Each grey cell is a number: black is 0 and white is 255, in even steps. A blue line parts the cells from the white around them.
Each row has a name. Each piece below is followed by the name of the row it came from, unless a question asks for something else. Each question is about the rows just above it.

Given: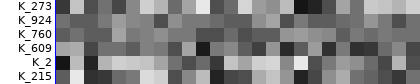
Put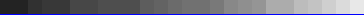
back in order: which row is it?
K_215
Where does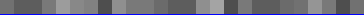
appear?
K_924
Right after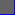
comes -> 78
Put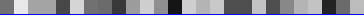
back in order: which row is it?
K_273
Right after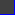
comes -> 149

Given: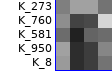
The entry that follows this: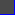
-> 213
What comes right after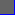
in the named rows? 108
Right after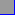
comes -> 45
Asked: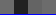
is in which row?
K_581
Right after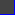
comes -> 73

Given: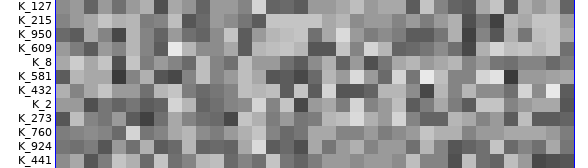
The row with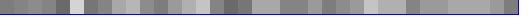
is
K_760
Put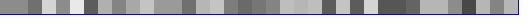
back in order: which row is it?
K_432
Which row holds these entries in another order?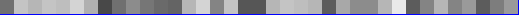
K_609
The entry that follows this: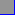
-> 100
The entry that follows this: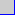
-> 168
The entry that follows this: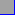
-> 168

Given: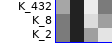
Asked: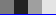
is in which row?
K_2
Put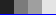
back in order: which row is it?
K_2
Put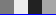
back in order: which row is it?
K_432
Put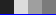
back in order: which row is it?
K_8
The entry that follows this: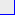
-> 123
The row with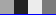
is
K_432

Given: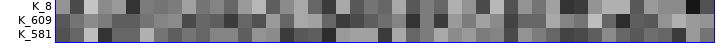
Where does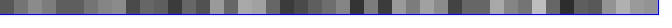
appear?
K_609
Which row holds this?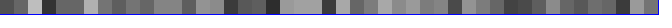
K_581
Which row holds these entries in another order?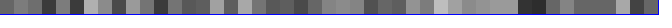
K_581
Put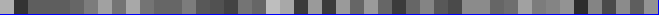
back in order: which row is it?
K_581

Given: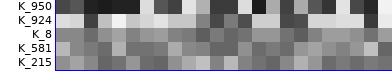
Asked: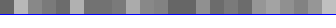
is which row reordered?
K_581
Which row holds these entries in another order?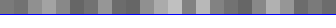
K_215

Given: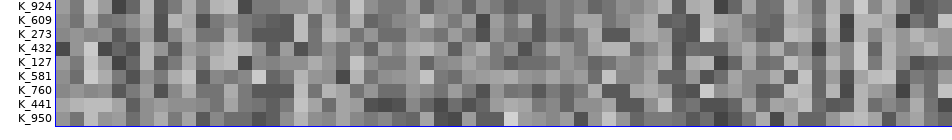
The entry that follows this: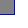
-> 143
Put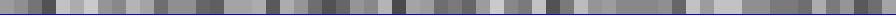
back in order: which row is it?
K_581
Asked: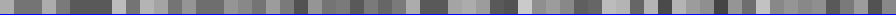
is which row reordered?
K_760

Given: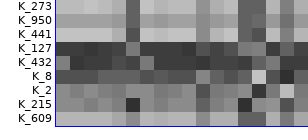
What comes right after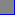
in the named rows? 97
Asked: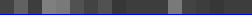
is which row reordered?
K_127
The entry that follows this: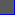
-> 81

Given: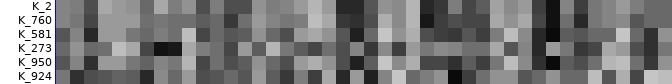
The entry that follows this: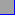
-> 138
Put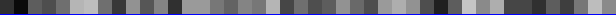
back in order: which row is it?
K_950
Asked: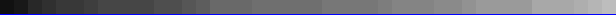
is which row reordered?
K_760
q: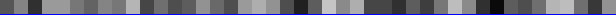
K_950
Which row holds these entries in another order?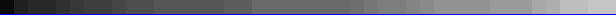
K_581

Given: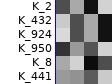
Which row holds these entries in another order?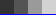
K_950
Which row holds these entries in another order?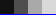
K_924
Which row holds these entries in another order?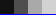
K_2
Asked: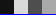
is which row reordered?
K_924
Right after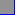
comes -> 92

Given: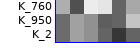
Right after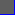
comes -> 100
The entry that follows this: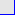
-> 100

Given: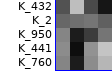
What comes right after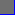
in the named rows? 117
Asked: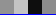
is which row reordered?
K_441
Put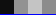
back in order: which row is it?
K_441

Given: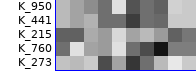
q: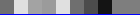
K_760
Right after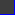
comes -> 111
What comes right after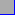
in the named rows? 155
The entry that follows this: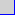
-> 202
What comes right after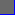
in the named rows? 202
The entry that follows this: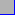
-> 111

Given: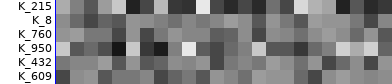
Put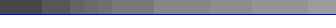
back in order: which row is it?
K_432
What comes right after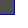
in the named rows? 22
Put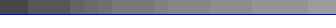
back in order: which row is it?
K_8
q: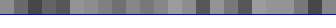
K_8
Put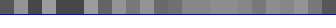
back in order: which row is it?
K_432
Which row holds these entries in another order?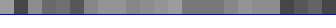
K_609
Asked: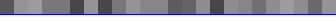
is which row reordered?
K_760

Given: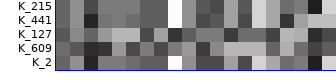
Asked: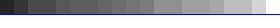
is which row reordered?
K_441
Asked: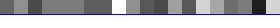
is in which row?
K_215
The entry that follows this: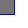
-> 123
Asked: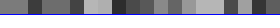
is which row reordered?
K_127
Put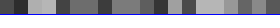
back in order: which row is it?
K_127

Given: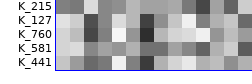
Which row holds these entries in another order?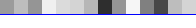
K_760
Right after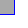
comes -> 121

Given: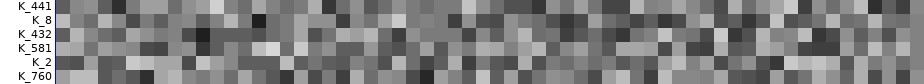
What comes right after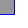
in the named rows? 94
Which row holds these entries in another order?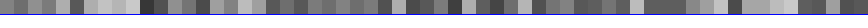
K_2
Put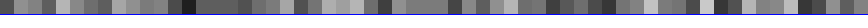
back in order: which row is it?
K_432
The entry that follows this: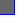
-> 174

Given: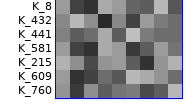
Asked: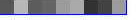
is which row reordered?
K_8
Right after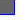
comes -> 93

